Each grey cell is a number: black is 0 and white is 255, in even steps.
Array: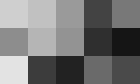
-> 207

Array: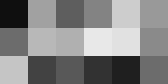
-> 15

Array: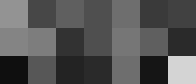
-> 147

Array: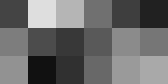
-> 68

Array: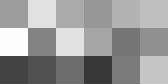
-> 157

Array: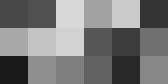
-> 72

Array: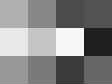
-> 176

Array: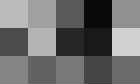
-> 187

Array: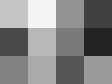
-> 197
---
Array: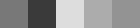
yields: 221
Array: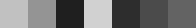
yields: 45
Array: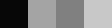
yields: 164
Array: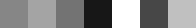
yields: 255
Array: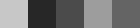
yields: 75
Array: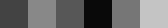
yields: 9
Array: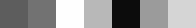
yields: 12
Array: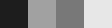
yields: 161
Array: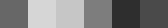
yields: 125
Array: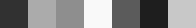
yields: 91
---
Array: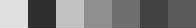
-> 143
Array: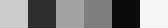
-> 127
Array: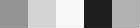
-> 30
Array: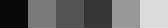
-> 55
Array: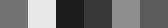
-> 57
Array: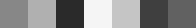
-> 245
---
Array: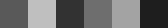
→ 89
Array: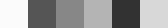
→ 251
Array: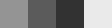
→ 148
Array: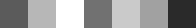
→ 91
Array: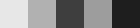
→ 231
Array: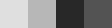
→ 223
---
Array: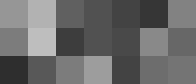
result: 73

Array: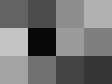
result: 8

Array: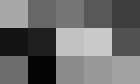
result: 194

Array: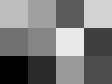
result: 133

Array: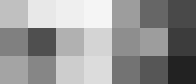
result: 142

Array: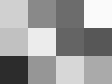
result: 236

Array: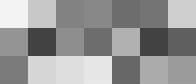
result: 177

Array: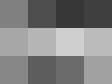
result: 181

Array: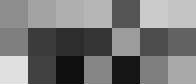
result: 156
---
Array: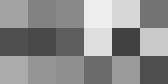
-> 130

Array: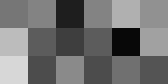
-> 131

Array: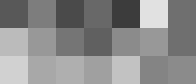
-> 125

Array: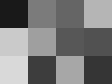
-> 123

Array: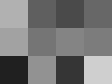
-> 95

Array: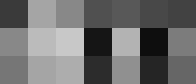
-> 165
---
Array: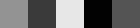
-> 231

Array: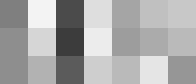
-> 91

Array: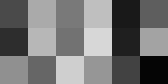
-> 207

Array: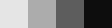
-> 93

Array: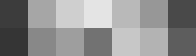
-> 158

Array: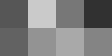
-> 169

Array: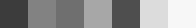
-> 111

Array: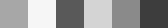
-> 89
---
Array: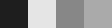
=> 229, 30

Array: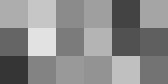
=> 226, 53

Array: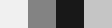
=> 240, 24

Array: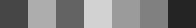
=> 210, 36

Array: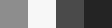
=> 247, 36

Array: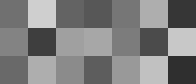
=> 207, 47

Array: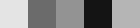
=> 228, 20
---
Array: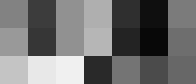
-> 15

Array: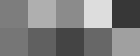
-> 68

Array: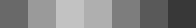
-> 89

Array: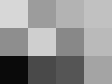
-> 73

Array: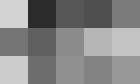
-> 79

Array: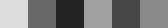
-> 71

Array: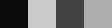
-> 67

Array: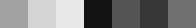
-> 55

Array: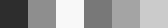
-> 120
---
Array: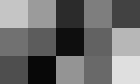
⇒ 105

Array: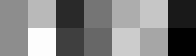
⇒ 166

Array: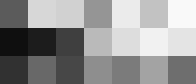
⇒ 163

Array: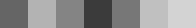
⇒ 192

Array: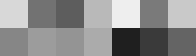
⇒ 58

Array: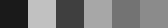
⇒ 115

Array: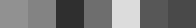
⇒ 87

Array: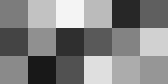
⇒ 172

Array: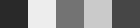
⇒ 202
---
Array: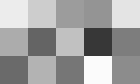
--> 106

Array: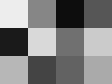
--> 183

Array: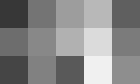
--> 69

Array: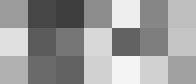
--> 177

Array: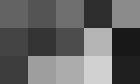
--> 60

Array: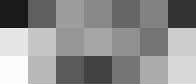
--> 252

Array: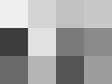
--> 104

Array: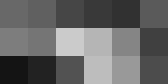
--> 20

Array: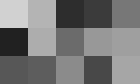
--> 87
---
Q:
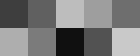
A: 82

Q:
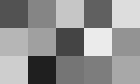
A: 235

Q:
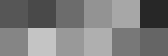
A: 120

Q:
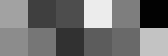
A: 105

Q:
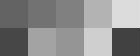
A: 207

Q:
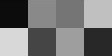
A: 158

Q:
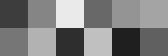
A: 31

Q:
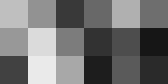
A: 77

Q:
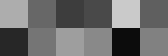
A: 12
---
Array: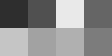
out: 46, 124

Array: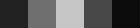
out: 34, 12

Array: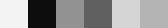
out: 243, 180

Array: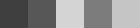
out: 63, 197

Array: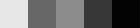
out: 231, 3

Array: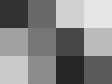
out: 50, 91
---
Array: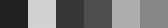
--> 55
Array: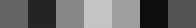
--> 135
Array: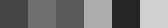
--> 89
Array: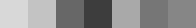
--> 103
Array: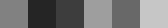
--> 61
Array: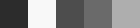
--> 77
